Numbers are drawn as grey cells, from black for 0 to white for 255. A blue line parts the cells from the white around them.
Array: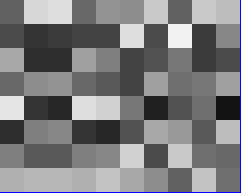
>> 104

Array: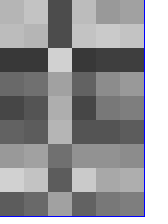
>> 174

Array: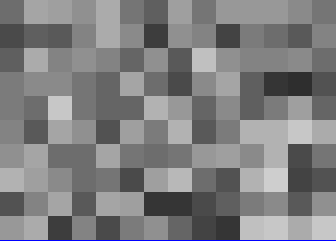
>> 144

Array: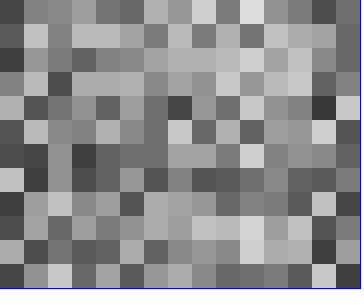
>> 157

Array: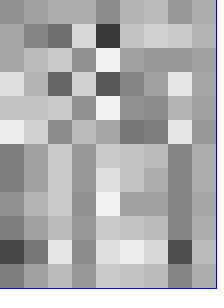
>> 188

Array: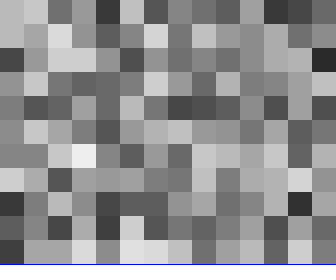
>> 105

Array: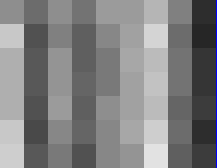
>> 45
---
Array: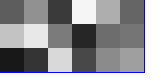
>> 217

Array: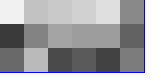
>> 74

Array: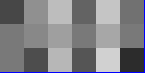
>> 183

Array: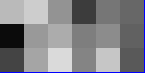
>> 218

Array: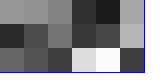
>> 62

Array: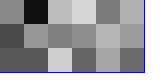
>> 206

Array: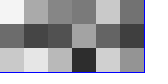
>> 185
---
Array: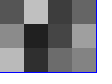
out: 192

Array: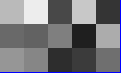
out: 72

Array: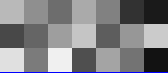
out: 129

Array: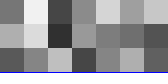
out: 213

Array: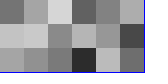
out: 97

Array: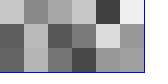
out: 200

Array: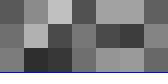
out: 161

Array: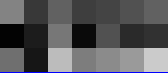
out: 68

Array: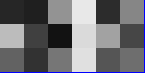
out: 232
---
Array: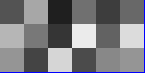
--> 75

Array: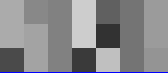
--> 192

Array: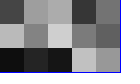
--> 21

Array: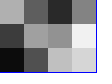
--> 80

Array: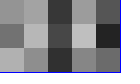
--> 48

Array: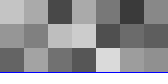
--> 218

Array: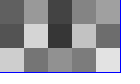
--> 145

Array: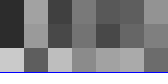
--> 162

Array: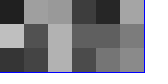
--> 75
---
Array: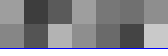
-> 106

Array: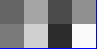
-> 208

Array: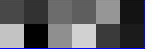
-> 209

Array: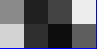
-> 47

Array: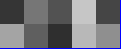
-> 47

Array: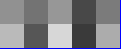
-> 215

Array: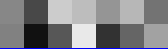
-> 50
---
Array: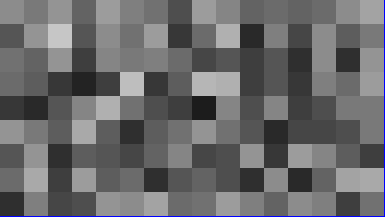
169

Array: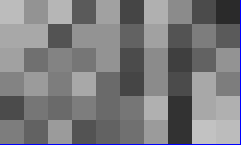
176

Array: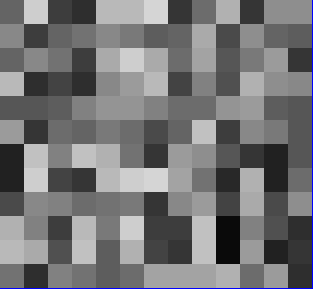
53

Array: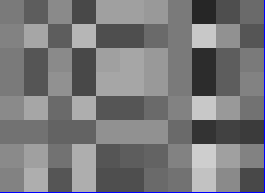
130

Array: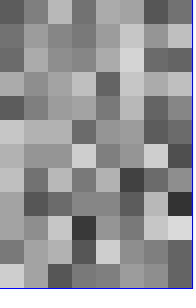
100

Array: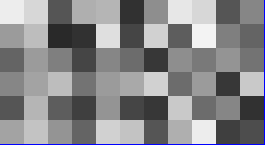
49

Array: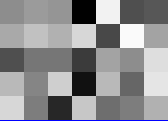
229
